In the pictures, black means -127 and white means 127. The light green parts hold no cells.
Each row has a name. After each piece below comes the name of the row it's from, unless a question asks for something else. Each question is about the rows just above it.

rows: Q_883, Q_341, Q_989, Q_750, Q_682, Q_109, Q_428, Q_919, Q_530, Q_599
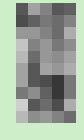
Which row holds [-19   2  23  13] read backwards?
Q_599
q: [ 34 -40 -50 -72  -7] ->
Q_428
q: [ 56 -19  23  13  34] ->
Q_682
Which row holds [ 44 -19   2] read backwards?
Q_989

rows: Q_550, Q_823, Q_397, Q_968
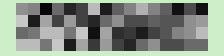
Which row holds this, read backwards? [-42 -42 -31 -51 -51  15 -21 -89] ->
Q_823
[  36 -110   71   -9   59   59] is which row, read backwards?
Q_397
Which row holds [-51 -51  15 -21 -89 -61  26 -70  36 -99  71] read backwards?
Q_968

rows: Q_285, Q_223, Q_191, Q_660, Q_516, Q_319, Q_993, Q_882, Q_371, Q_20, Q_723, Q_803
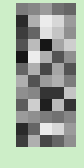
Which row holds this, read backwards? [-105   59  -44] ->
Q_660
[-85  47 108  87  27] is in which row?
Q_223
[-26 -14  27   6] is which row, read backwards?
Q_285
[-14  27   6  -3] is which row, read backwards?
Q_285
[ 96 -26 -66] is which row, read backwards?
Q_191
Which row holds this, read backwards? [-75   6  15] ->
Q_882
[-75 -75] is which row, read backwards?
Q_882

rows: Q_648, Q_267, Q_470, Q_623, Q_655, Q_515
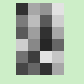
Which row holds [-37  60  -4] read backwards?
Q_267
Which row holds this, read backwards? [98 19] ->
Q_648
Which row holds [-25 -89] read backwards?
Q_623
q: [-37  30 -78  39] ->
Q_470
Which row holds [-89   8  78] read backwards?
Q_623

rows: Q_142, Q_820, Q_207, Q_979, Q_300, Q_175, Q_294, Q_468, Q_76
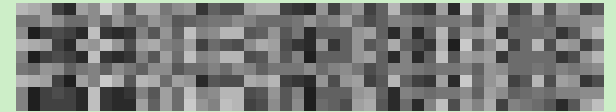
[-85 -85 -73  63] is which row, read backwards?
Q_76
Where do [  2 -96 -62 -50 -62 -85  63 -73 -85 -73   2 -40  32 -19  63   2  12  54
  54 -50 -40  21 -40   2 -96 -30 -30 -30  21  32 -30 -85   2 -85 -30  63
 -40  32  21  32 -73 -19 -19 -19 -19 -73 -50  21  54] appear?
Q_300
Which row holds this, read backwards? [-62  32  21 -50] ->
Q_294
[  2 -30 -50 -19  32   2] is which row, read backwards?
Q_820
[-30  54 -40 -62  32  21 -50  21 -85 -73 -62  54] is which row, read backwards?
Q_294
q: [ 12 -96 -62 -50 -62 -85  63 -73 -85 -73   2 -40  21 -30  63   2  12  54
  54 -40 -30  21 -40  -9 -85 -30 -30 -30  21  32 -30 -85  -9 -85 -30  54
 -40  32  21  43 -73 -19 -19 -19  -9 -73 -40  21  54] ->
Q_207
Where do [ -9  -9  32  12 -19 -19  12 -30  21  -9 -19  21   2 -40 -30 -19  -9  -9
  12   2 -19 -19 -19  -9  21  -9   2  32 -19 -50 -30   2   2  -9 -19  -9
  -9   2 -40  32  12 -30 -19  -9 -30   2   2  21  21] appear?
Q_820

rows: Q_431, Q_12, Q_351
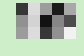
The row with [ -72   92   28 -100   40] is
Q_431
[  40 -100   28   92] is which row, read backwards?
Q_431
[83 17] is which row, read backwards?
Q_12
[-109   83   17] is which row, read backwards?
Q_12
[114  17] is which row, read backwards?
Q_351

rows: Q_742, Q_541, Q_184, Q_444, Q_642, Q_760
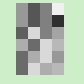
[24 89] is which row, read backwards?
Q_642
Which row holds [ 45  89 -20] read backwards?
Q_760
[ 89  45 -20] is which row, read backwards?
Q_642

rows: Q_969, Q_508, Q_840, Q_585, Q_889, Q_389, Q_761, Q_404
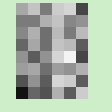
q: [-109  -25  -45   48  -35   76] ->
Q_404
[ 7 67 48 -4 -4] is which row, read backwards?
Q_508
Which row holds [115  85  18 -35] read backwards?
Q_889
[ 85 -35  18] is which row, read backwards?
Q_761
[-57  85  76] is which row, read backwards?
Q_969

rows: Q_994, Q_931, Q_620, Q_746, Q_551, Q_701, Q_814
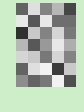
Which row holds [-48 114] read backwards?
Q_814
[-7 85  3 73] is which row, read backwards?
Q_620

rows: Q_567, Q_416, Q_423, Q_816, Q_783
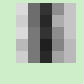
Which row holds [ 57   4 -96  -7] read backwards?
Q_816
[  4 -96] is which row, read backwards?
Q_816

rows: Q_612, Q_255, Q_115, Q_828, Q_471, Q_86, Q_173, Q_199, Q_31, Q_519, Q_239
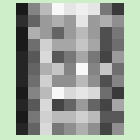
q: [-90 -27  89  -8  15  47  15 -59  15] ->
Q_239
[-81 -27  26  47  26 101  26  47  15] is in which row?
Q_255
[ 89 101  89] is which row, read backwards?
Q_199

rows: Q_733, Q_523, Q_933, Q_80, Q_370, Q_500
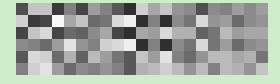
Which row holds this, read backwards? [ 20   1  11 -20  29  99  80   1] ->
Q_500
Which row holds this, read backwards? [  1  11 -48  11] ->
Q_733
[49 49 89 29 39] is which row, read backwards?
Q_933

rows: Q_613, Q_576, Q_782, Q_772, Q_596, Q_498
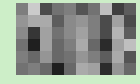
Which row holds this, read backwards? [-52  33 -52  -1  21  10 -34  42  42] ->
Q_576
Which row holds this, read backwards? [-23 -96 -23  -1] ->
Q_498
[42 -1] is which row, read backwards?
Q_772
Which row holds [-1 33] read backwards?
Q_782
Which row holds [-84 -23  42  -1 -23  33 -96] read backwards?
Q_772

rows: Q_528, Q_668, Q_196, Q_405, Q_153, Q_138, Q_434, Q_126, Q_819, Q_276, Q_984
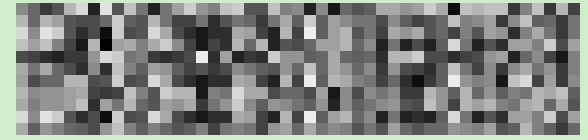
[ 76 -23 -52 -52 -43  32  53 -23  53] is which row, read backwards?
Q_668
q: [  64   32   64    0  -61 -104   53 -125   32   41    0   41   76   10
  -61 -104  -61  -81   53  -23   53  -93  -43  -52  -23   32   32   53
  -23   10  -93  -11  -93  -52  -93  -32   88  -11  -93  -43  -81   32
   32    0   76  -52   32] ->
Q_405
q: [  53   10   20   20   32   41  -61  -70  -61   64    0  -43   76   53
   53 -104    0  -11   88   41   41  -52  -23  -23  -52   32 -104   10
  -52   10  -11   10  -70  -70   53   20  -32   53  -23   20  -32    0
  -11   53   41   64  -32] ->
Q_126
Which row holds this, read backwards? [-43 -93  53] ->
Q_405
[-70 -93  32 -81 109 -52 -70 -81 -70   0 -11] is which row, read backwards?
Q_153
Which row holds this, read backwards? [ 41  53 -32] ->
Q_434

